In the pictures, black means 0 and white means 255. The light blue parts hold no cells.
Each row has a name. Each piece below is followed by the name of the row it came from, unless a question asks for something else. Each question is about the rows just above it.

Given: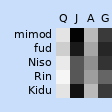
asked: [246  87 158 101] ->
Rin
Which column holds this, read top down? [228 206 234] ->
Q
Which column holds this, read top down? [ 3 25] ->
J
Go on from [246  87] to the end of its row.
[158 101]

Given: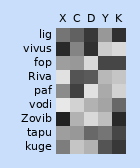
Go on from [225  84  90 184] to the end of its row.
[197]
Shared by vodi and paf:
[210]
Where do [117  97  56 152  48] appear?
lig
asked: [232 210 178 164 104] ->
vodi
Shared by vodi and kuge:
[178]
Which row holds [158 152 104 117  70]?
tapu
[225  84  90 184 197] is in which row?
Riva

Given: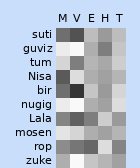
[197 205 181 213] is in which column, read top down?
T
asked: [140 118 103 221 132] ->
rop
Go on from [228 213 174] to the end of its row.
[161 181]
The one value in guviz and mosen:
[174]
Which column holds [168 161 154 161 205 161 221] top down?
H
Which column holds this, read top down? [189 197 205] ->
T

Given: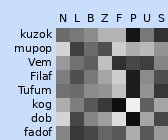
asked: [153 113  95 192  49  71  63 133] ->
Vem
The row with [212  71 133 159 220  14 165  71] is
dob
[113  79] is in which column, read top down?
L
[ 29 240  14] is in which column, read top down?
P
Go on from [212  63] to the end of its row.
[107  79 205 173 185 147]

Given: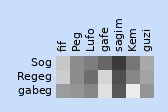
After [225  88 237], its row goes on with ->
[149]
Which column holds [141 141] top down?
Peg
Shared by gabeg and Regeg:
[134]
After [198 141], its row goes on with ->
[126 102  58 118 169]
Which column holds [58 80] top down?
sagim
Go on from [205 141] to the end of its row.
[110 213  80 134 163]

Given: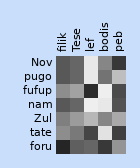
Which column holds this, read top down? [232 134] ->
bodis
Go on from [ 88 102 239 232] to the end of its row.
[82]
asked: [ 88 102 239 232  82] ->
nam
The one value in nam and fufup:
[239]
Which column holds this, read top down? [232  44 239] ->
lef

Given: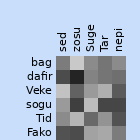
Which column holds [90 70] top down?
nepi
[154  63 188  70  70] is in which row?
sogu

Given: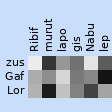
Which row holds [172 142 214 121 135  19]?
Gaf
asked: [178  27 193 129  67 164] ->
Lor
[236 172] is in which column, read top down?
Ribif

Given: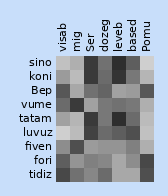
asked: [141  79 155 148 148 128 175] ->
fiven
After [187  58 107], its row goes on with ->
[ 52 120 181]
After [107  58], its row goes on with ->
[161 120 113 120 175]
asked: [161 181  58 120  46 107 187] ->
tatam
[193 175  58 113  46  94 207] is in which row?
sino

